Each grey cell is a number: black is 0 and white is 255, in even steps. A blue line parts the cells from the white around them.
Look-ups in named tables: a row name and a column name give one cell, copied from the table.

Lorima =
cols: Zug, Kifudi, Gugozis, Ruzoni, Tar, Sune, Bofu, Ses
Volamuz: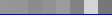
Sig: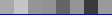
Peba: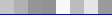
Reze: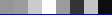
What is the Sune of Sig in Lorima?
149
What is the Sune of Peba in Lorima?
188
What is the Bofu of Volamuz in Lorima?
212
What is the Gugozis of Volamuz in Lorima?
140
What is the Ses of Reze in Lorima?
14
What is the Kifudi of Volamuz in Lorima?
149
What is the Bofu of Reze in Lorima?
195
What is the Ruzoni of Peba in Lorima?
146
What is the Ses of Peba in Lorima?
154
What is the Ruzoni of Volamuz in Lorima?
146
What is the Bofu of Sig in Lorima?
58
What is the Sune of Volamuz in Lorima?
130
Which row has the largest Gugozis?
Reze

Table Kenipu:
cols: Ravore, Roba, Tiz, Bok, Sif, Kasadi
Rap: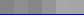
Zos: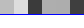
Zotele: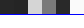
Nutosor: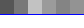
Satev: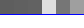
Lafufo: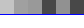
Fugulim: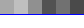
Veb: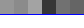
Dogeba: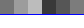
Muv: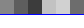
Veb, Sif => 113
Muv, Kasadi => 109
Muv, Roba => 94
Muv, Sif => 209
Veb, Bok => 54
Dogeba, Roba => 156
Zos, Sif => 173
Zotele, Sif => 41
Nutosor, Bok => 155
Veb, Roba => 139
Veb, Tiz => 163
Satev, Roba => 96
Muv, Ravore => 134
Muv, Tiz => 60
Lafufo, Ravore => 196
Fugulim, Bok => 82
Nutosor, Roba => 120
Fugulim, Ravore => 168
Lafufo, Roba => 160

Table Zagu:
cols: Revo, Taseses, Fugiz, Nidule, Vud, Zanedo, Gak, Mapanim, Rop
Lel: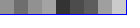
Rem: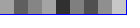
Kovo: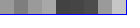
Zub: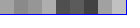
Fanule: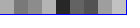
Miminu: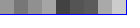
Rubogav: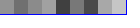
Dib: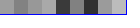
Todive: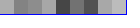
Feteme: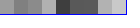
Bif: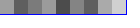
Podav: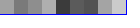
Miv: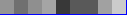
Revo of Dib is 158
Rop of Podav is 203
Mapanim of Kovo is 154
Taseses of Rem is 95
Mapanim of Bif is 170
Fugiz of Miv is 143
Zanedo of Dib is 129
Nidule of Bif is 155
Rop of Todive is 188
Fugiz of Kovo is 154
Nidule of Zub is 174
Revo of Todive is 174
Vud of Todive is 70
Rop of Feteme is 201
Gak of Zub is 66
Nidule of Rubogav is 161
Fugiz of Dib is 152
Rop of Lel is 203
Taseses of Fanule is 121
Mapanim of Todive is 168

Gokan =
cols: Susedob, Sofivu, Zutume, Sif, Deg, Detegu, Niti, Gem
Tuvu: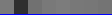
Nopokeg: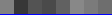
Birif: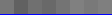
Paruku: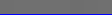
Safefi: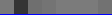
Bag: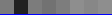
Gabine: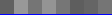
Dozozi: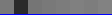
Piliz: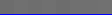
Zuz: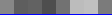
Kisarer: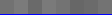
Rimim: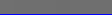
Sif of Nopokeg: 74
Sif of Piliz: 112
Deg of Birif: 116
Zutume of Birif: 112
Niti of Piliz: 112
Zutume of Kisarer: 106
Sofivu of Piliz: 112
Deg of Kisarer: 115
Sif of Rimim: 111
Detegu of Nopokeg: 136
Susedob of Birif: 119
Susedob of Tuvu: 122
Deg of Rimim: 110
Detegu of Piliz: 112
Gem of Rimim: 111
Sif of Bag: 114
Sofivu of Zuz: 94
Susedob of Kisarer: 114

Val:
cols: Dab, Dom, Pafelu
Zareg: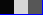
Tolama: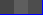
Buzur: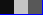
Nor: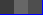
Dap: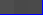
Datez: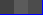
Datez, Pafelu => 76
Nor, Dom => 103
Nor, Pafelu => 78
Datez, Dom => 91
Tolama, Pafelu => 77
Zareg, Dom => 215
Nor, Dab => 59
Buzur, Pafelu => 88
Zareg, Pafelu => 87
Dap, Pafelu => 74
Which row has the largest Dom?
Zareg

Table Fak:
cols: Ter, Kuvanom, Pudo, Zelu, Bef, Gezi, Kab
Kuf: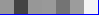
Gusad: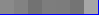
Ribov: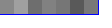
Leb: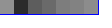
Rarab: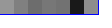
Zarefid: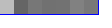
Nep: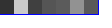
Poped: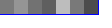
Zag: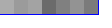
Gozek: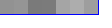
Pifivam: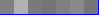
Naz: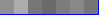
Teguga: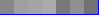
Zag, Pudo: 163
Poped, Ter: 122
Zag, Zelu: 107
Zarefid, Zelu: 113
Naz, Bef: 124
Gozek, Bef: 165
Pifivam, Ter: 128
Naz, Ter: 143
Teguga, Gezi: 144
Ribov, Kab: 120
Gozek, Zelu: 123
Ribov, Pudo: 110
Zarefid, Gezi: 129
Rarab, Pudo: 109

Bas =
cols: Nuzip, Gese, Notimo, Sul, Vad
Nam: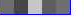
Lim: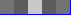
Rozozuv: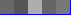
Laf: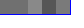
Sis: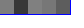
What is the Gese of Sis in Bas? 55
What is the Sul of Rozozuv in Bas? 102
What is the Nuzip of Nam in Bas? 109
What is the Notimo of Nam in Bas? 198
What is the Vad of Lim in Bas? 114
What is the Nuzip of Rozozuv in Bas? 104
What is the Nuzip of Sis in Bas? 125
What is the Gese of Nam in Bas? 70
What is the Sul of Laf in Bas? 86
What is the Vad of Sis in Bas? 93
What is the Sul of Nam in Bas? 94
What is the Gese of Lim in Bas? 92
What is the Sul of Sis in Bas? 119
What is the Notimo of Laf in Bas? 137
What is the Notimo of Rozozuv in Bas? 174
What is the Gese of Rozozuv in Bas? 85
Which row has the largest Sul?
Sis

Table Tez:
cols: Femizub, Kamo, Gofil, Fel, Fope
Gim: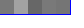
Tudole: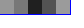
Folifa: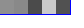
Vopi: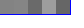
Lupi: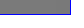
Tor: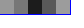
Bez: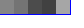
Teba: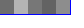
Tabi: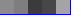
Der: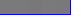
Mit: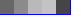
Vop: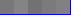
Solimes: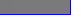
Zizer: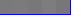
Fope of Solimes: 122
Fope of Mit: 69
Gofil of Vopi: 106
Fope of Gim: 117
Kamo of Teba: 180
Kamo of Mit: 139
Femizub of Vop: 120
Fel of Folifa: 202
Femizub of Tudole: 151
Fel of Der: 122
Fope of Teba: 141
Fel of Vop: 123

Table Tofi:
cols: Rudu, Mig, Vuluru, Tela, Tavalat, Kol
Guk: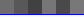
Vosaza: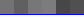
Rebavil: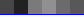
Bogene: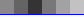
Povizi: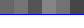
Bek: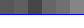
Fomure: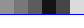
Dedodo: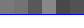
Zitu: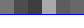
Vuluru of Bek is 70
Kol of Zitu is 104
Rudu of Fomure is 146
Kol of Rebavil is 88
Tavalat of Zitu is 93
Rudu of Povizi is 104
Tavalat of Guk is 73
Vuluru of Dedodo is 88
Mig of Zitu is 77
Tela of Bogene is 120
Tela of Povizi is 132
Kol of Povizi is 70
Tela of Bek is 102
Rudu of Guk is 109
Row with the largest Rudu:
Fomure

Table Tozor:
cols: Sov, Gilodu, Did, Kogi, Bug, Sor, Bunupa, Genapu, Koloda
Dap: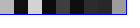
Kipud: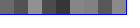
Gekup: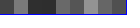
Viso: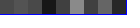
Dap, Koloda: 156
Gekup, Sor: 85
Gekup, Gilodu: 122
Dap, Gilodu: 15
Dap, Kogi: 12
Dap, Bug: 62
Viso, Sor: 138
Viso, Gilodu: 83
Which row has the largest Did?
Dap

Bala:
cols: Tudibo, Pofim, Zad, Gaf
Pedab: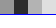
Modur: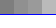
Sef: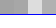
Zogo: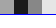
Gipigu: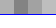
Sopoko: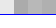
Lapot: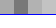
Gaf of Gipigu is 190
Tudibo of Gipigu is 177
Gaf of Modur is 186
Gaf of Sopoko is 176
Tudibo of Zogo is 165
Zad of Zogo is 135
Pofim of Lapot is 120
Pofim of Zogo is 26
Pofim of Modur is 144
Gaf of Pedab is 223
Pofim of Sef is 167
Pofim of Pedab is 44
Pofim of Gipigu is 131
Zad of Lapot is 178
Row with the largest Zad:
Sef

